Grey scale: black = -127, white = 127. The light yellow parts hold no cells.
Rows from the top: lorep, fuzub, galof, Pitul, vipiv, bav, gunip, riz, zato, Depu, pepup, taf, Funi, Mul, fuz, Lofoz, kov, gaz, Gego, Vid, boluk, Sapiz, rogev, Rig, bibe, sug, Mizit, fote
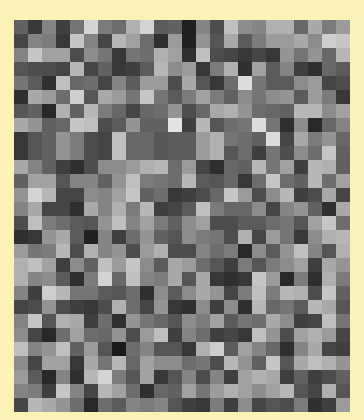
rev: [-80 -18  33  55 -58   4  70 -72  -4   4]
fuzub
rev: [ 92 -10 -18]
riz
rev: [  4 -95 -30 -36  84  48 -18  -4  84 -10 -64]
lorep

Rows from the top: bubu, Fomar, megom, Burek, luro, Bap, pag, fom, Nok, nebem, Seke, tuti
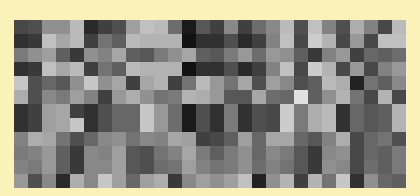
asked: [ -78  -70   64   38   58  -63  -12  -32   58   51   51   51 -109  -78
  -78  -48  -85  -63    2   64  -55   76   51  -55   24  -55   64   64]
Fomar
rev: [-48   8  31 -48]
luro

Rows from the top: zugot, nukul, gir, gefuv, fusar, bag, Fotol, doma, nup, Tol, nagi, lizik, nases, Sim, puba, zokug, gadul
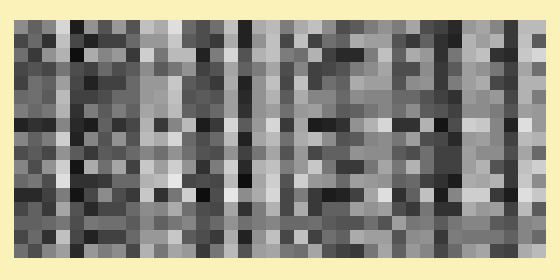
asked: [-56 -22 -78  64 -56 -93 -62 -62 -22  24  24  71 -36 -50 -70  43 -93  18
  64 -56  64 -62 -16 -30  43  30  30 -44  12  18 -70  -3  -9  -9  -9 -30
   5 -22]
zokug
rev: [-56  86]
nases
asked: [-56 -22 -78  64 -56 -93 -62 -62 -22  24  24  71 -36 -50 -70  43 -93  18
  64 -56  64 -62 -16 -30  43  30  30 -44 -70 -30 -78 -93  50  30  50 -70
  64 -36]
nukul
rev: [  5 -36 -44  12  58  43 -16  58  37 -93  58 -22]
nup

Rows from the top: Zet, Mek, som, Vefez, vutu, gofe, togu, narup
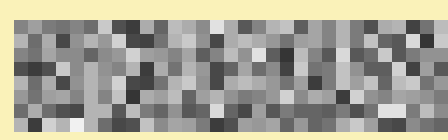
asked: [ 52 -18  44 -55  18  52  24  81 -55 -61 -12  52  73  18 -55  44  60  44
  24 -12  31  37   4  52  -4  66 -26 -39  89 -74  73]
Mek
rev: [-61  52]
Zet
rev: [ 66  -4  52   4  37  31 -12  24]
Mek
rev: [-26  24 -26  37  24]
narup
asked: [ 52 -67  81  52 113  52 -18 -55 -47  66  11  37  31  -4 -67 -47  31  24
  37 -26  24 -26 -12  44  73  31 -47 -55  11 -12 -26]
narup
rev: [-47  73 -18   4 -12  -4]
Zet
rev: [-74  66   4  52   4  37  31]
gofe

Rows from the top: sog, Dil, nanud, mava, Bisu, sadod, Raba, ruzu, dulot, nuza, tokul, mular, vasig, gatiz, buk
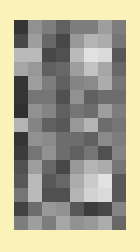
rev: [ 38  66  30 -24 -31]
mava
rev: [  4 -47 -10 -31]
nuza
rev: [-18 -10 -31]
Raba
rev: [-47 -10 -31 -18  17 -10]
nuza
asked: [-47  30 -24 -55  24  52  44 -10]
tokul
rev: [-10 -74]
sadod

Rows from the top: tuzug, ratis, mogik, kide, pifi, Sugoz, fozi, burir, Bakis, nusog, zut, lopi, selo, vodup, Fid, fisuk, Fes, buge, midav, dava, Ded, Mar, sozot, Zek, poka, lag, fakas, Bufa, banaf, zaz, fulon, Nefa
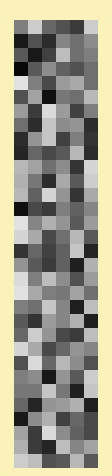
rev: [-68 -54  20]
sozot
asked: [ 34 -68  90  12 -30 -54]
zaz
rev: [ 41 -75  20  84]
selo
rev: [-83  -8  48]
lopi
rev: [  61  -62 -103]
mogik
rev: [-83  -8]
lopi

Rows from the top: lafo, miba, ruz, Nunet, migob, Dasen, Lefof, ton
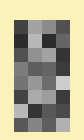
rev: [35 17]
ruz
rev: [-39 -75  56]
Lefof
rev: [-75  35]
ruz
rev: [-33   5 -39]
ton

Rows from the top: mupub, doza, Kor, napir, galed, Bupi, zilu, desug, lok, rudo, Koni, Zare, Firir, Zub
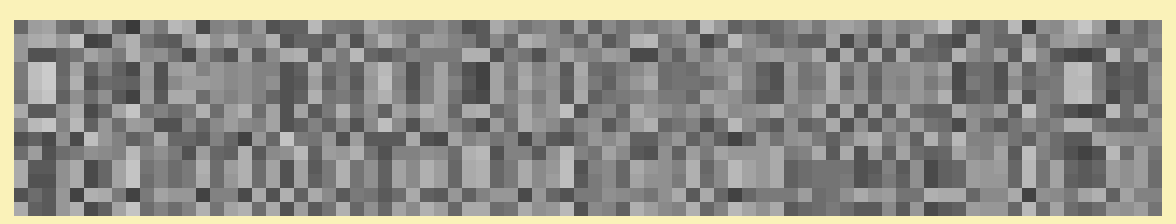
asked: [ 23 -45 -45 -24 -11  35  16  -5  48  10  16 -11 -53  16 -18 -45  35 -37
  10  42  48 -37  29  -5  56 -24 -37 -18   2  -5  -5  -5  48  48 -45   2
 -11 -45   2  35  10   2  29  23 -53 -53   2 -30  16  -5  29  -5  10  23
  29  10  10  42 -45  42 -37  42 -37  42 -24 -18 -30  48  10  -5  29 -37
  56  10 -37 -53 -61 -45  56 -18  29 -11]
Kor
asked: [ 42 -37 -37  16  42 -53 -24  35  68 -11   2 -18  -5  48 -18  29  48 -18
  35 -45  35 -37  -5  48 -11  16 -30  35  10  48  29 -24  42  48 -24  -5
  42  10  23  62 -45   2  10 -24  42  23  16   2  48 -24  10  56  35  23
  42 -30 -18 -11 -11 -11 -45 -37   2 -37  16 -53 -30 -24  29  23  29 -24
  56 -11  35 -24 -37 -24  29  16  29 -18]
Koni
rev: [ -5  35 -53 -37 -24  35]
doza
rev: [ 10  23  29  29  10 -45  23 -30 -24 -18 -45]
galed
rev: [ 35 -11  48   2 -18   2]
Zub

